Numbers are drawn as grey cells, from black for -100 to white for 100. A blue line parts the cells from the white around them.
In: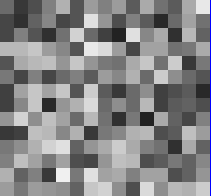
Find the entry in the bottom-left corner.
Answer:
22
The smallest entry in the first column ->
-56
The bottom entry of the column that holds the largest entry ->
11
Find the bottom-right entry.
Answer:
60
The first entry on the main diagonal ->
-17
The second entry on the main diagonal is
-62
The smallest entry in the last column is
-68
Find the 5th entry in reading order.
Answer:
39
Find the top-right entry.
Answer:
82
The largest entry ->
88
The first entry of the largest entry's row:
39
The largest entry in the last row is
71
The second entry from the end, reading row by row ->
39
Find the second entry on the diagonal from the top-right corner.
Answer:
27
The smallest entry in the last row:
-39
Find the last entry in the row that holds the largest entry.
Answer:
17
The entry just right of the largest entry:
-6
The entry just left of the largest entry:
-56
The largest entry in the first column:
44

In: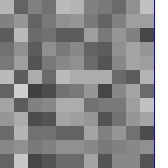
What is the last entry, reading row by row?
-34
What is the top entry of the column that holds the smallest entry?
1
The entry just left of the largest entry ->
-22
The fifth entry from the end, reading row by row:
29
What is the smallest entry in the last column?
-45
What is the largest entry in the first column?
46
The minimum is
-50
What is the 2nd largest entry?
56
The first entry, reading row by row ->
41
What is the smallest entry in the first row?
-22
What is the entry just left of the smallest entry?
62
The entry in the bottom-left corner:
-22
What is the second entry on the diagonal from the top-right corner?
24
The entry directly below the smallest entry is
1
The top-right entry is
51
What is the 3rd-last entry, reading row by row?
7
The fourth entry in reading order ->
-11
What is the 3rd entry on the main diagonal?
-17
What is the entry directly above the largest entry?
-28
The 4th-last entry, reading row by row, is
-34
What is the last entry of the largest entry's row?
-17

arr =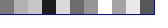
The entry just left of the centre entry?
71
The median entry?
29

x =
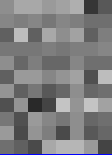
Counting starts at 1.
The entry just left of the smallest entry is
16
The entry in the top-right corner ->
-31
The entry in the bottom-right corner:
-47
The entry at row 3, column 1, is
-25
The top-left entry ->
11
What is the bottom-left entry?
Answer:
-13
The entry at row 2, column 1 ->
5
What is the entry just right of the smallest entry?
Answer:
-47
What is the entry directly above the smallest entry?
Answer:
-7
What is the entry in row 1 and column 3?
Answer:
32
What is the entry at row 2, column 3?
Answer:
5
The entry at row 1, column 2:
32
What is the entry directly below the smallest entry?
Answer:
21
